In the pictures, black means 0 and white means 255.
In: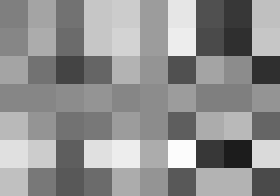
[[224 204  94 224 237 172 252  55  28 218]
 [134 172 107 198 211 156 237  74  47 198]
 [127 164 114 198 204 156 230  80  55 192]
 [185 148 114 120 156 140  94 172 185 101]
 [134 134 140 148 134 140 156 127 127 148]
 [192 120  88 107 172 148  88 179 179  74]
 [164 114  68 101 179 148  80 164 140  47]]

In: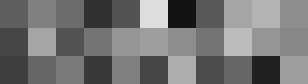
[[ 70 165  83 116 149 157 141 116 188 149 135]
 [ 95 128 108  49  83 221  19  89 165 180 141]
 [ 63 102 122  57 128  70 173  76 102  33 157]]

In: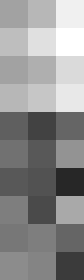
[[190 224 255]
 [183 198 232]
 [162 183 240]
 [162 175 218]
 [140 132  59]
 [119 126 101]
 [113  88 147]
 [ 88  82  39]
 [126  74 169]
 [ 95  66 101]]

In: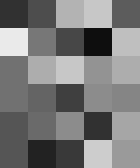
[[113 173 199 147 173]
 [234 119  71  14 191]
 [ 85 106 140  49 166]
 [113 100  63 140 133]
 [ 49  77 179 199  92]
 [ 85  34  57 205 154]]

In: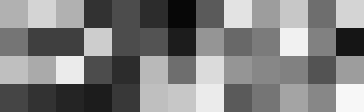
[[177 212 177  50  76  44   7  90 227 157 199 110 212]
 [191 170 235  76  44 185 110 219 149 135 129  83 157]
 [117  63  63 205  76  83  28 149 104 123 241 129  21]
 [ 69  50  36  28  56 191 199 235  90 117 164 135 247]]

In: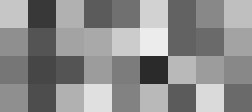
[[143  84 163 169 204 236  98 106 163]
 [143  77 177 224 130 185  91 218 106]
 [118  70  84 156 124  42 185 156 136]
 [198  56 177  91 112 210  98 136 191]]

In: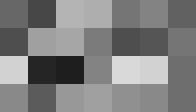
[[ 78 160 166 123  78  85 117]
 [137  91 152 160 144 137 110]
 [103  71 180 174 117 131  97]
 [210  37  30 131 217 210 110]]
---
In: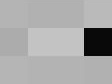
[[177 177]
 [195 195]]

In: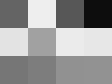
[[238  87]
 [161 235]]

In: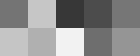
[[198  55]
 [176 242]]

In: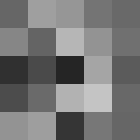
[[159 150]
 [100 182]]

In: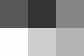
[[ 51 133]
 [207 179]]

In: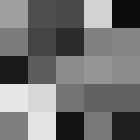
[[78 73]
 [68 43]]

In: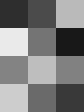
[[ 75 186]
 [116  24]]
